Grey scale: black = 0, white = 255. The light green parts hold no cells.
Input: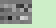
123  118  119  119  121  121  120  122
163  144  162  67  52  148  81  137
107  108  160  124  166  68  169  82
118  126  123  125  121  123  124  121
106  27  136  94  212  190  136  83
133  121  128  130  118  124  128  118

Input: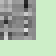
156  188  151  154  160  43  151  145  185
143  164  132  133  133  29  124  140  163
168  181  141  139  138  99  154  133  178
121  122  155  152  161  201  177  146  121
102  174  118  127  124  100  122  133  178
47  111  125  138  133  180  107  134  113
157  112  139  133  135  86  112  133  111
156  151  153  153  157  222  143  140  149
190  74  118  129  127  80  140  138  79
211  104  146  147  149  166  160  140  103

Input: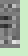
126  126  125  129  129
156  84  191  148  106
104  138  115  105  138
125  121  123  127  120
44  85  160  110  67
122  125  127  114  126
45  79  161  105  61
105  138  118  111  137
104  135  118  108  139
128  162  94  105  132
91  137  225  204  179
127  124  125  123  123

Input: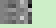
128  109  115  127  187  147  61  128
118  92  81  128  159  154  15  129
135  148  155  129  117  138  187  129
122  110  102  129  137  149  72  129
135  121  139  126  206  142  94  128
119  109  94  129  117  151  70  129

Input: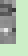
153  141  162  121
90  87  157  85
127  78  53  123
92  88  158  86
145  142  136  148
137  140  131  142
142  143  130  145
234  161  73  186
163  128  123  134
135  141  133  133
138  140  134  128

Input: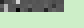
82  82  97  211  84  86  82  88  83  87  92  86  77  83  79  40
180  86  82  81  86  89  100  85  87  86  100  83  56  88  87  98
185  87  89  5  95  81  47  89  87  86  35  86  101  89  84  76
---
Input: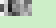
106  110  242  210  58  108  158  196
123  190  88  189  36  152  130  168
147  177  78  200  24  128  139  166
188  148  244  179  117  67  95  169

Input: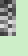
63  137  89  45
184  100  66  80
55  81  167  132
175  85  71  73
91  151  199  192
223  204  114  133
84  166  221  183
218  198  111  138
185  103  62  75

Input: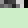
204  6  144  45  62  70  216
212  6  96  122  96  36  120

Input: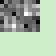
100  27  11  137  77  123  119  72  152  128
178  204  148  58  125  116  154  131  177  139
131  128  92  99  94  90  121  101  196  142
133  192  156  113  109  15  132  103  253  207
63  53  88  170  124  167  77  112  98  103
98  2  42  182  111  173  123  109  96  93
117  77  124  186  172  244  138  159  11  98
133  80  92  136  125  180  130  135  105  85

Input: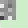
140  151  163  157
113  146  234  147
183  152  139  142
144  151  182  149
233  145  63  141

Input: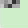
50  120  174  146  176
169  172  201  126  60

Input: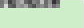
52  98  117  159  66  105  148  175  100  76  132  115  190  106  146
111  137  125  215  101  86  152  142  165  109  84  129  142  113  162

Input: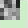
189  30  181  71  97
161  35  207  110  73
169  149  79  190  162
132  149  122  208  161
202  133  55  149  161
